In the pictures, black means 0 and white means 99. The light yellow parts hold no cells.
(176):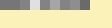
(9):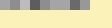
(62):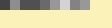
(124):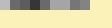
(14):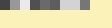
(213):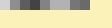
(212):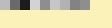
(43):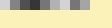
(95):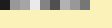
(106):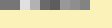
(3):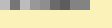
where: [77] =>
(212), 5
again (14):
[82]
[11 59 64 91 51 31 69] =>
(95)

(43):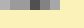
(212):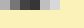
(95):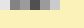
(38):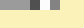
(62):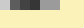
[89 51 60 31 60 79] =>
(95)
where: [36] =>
(62), 1
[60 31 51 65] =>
(43)
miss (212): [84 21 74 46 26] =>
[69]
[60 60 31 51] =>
(43)
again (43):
[60]
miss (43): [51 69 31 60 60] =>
[65]

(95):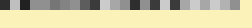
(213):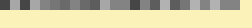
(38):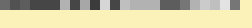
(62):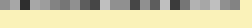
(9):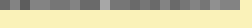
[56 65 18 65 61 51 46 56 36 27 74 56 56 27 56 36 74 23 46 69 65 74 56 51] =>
(62)
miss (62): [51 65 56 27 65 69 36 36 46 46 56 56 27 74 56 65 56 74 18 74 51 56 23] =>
[61]
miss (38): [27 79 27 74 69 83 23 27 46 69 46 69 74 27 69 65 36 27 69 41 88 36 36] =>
[32]
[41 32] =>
(38)
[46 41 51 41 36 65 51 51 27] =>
(213)

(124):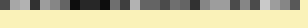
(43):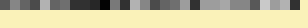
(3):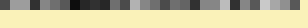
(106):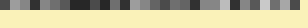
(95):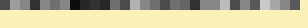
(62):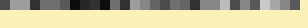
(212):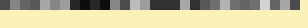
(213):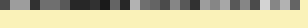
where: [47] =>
(43), 11
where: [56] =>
(3), 28
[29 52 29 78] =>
(124)
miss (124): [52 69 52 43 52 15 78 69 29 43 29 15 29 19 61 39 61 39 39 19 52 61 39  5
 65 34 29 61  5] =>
[24]
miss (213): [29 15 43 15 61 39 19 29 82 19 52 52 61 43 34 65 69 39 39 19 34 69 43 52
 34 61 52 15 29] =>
[10]
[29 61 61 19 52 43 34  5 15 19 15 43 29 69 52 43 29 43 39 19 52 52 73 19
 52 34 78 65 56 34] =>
(3)

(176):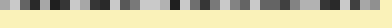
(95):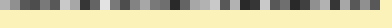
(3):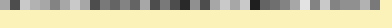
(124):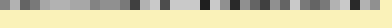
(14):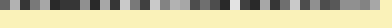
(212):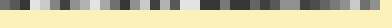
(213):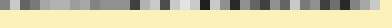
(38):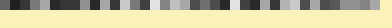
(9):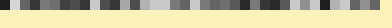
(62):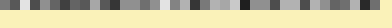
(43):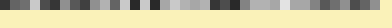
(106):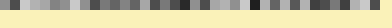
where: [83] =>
(9), 1
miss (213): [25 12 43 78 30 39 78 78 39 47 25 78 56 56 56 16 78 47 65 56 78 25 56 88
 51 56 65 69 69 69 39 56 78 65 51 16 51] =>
[61]
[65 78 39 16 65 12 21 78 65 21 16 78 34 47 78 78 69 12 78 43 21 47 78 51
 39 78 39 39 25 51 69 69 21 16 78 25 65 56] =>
(176)
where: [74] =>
(38), 17

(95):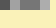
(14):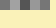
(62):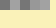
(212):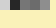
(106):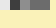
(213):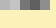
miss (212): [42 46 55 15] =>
[81]
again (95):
[46]
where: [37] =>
(213), 3

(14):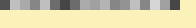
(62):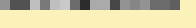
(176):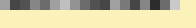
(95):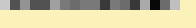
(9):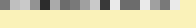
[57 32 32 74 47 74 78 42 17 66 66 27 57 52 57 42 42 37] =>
(62)
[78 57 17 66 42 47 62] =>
(9)
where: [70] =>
(14), 10
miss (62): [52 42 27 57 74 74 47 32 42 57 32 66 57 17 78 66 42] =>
[37]
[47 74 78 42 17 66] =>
(62)
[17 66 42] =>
(9)

